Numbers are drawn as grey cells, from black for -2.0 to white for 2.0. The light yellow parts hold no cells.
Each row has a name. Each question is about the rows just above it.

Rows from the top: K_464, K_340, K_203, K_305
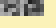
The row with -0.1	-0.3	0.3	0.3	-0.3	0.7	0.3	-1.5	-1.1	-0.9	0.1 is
K_464
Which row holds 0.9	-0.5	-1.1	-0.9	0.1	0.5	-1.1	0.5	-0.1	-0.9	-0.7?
K_340
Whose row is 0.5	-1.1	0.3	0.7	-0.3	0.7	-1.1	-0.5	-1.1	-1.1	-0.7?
K_203
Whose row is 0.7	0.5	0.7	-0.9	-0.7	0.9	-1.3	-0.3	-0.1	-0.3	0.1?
K_305

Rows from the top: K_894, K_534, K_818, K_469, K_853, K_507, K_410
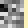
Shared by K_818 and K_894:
0.5
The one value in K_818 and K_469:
1.5
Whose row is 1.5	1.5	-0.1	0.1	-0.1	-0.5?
K_469
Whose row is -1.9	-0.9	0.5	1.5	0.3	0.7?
K_534
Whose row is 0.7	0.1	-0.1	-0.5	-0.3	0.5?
K_894
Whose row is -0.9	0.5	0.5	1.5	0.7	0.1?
K_853

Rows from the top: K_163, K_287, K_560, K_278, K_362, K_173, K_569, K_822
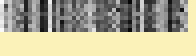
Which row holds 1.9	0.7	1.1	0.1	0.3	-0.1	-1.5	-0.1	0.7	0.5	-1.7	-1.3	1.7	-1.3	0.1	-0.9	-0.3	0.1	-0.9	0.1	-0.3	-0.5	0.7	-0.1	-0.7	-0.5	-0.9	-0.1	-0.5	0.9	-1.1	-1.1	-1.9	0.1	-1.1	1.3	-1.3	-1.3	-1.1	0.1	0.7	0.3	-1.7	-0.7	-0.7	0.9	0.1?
K_163
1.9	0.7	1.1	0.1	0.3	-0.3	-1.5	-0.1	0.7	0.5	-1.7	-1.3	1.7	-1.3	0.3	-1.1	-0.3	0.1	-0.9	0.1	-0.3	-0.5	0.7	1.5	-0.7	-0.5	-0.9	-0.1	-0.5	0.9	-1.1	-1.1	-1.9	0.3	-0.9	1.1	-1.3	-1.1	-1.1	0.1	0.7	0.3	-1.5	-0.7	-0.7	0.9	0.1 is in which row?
K_822
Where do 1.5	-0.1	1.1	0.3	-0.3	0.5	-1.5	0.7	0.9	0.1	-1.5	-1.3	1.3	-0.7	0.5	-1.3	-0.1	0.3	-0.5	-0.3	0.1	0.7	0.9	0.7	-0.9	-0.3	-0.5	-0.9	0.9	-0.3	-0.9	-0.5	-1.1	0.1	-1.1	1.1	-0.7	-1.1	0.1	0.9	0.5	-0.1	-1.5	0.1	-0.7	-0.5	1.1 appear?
K_569

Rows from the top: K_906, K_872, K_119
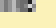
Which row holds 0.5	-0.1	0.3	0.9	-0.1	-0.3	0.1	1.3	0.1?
K_872
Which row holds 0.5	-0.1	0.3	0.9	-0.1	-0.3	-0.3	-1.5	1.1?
K_906

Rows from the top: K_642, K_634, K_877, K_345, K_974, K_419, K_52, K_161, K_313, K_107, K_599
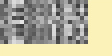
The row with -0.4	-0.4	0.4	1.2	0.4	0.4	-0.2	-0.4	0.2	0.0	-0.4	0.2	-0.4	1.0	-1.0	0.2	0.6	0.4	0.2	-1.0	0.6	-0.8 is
K_345
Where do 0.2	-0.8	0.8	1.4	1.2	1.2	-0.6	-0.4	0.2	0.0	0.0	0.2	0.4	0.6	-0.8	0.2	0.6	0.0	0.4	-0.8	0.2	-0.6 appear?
K_599

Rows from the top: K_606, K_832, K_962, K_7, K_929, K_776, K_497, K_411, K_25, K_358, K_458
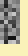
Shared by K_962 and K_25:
-0.3
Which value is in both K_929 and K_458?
-0.1
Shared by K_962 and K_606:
0.1
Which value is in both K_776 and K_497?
-1.1
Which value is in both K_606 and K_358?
0.1

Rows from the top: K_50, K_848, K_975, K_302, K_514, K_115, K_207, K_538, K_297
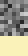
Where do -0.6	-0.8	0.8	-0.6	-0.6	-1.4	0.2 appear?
K_115
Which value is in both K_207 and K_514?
-0.4
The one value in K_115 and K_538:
-0.8
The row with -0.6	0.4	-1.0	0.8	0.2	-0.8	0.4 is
K_297
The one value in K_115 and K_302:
-0.8

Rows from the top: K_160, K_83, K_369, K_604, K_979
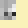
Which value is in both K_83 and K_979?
0.8
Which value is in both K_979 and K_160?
0.8
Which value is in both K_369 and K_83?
0.6
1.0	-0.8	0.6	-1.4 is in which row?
K_604
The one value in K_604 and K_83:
0.6

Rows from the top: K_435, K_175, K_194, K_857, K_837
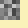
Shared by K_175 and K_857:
-0.3
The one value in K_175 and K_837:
0.5

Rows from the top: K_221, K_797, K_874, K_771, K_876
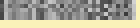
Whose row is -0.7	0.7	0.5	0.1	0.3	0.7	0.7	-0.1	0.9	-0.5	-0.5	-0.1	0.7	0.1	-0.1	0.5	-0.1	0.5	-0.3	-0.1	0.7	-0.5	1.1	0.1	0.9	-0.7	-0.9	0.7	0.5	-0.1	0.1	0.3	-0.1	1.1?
K_874
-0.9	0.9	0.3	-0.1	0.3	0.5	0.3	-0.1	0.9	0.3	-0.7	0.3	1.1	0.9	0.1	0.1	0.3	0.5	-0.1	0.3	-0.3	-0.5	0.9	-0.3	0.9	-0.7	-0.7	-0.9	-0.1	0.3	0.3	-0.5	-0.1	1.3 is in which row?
K_221

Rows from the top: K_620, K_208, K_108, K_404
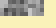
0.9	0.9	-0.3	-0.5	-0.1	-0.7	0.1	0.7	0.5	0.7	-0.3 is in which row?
K_620
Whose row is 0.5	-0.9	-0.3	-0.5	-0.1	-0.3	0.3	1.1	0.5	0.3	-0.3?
K_108
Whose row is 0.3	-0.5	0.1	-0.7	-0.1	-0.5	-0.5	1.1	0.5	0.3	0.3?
K_404
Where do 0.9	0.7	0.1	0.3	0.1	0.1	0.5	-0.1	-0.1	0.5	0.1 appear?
K_208

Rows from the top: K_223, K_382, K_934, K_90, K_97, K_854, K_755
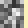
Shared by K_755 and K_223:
0.4
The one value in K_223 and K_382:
-1.2
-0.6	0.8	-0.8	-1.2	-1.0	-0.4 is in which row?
K_382
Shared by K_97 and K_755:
-0.6
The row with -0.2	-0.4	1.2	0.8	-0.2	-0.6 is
K_97
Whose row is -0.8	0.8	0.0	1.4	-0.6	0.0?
K_854
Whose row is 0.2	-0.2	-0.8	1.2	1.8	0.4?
K_90

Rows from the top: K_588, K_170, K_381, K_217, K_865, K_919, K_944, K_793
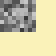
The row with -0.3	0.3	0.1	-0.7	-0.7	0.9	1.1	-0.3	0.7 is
K_588
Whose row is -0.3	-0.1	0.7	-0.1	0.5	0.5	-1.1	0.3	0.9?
K_865
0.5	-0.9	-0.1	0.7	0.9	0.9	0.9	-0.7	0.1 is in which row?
K_381
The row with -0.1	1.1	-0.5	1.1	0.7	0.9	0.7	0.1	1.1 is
K_217
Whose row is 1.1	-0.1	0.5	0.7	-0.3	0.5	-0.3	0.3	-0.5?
K_919

